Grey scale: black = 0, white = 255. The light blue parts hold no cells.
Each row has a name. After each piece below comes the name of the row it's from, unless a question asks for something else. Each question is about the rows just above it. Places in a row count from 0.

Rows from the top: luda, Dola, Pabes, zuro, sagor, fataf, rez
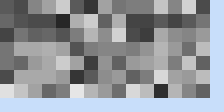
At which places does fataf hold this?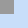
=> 4 8 13
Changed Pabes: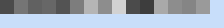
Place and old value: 0, [68]
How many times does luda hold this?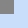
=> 2
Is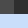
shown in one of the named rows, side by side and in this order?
no
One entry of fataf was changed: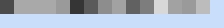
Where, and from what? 8, [154]
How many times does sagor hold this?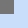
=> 1

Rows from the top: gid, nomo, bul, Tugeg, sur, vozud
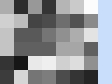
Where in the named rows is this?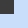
vozud, 0
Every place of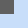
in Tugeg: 1 2 3 6

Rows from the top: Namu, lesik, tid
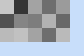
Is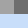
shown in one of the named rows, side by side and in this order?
yes
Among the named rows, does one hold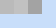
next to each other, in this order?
yes
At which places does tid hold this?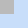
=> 0 4
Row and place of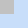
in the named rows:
tid, 1

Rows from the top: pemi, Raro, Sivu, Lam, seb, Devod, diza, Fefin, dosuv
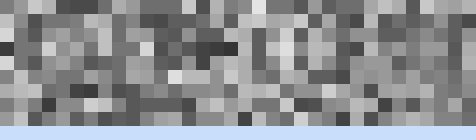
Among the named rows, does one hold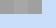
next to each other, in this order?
yes
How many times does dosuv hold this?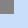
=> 5
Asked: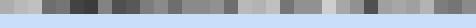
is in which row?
diza
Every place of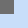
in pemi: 7 10 11 12 24 25
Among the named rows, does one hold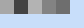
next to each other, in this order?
no
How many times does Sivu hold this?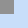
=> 7
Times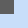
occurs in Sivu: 8

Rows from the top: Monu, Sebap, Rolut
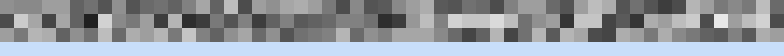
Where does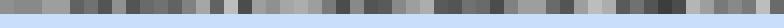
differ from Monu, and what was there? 44, [84]
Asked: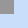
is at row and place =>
Sebap, 29
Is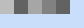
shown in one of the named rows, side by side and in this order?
no

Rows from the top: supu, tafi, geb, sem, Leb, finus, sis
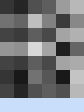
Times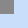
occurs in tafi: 1
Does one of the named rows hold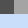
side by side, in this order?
no
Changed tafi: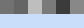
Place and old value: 3, [129]
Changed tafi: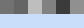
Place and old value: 5, [136]
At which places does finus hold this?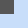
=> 3

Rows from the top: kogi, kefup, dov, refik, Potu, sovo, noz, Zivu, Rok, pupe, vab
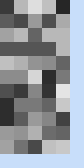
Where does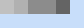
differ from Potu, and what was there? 2, [147]
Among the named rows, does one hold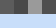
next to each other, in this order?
yes
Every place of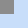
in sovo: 0 1
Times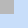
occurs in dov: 3
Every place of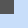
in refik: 0 1 2 3
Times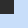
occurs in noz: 0
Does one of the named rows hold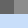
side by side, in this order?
no

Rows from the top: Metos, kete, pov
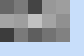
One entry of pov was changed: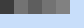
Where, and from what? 1, [122]
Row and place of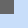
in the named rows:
Metos, 0
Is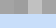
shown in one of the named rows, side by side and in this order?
yes
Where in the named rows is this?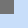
pov, 3
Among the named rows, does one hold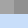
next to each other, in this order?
yes
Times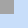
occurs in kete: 2

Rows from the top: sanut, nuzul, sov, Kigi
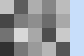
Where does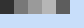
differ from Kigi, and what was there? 4, [85]
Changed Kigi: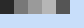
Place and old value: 0, [49]
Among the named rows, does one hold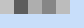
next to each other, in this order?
yes

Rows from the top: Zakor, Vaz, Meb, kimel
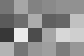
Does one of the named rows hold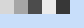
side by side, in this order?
no
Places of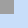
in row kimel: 3
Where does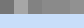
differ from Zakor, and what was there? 4, [145]

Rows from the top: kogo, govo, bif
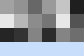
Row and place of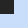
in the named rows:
bif, 0
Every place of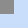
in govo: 2
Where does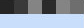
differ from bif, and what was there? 1, [51]
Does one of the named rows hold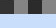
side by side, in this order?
yes

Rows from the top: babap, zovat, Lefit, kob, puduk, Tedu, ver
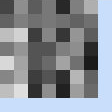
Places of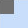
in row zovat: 2 4 6
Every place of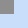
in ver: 3

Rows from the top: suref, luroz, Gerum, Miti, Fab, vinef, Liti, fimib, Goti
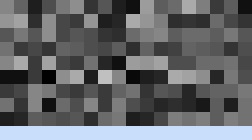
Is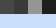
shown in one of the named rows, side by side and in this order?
yes
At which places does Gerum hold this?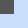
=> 0 2 5 17
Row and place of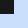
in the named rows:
fimib, 14
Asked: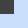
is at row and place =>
Miti, 12
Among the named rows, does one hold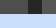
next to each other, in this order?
no

